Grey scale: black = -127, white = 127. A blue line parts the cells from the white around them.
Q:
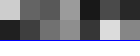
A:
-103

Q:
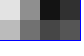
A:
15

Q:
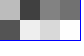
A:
-63

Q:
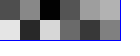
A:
-43

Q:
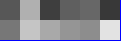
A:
-32

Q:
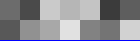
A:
68

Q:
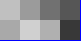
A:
27

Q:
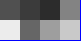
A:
-68
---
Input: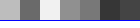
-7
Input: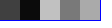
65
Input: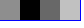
-126
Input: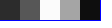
123
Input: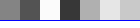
48
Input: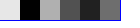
-46
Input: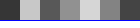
86
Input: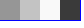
67
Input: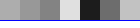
-99
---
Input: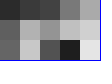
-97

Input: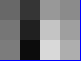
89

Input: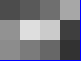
-24

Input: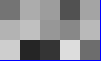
93

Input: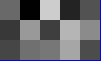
38

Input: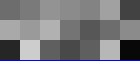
55
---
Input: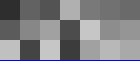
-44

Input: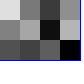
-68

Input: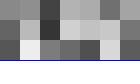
-60

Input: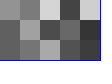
85

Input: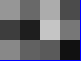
44

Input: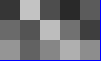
-50
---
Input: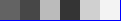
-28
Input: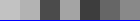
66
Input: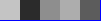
68
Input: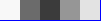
120
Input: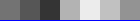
-12
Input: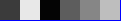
-68
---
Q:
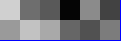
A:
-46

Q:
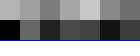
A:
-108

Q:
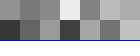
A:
-13

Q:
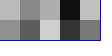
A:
-76

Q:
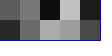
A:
29

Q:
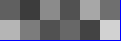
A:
-60

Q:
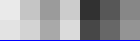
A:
-24

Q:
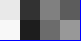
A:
-19
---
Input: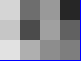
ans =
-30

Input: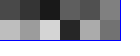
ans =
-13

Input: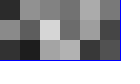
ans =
-58

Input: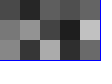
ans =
65

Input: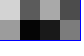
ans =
-3

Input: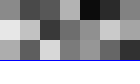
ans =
37

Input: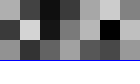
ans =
63

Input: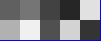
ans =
-75
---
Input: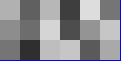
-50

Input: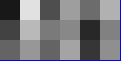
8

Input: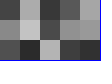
-53

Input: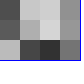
47

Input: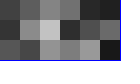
-81

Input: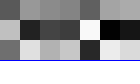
121

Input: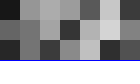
51

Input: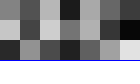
49
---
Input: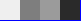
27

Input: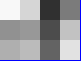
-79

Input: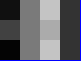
68

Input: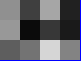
38

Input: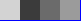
-20

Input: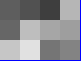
-65

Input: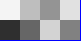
20
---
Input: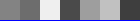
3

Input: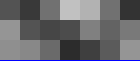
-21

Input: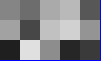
13

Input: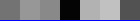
9

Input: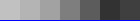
-1

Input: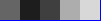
-26
